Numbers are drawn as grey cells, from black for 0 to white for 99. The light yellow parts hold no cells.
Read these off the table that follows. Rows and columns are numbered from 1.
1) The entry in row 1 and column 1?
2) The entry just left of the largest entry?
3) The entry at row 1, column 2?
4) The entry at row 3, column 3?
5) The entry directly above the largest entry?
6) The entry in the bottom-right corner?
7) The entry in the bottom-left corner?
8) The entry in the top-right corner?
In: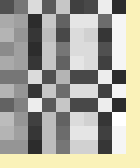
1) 31
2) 21
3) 46
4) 21
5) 17
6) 95
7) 58
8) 17

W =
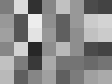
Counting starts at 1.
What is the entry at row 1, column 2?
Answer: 85
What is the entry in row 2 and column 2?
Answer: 33
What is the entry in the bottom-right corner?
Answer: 66
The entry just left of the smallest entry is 82
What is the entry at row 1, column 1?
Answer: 48
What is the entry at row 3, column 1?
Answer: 62
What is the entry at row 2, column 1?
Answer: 59
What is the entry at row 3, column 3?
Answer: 88
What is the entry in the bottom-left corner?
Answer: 72
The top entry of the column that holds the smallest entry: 19
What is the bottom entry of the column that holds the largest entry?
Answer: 52
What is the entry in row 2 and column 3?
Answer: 92

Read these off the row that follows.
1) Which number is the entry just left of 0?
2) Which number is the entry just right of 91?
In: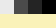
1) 14
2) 29
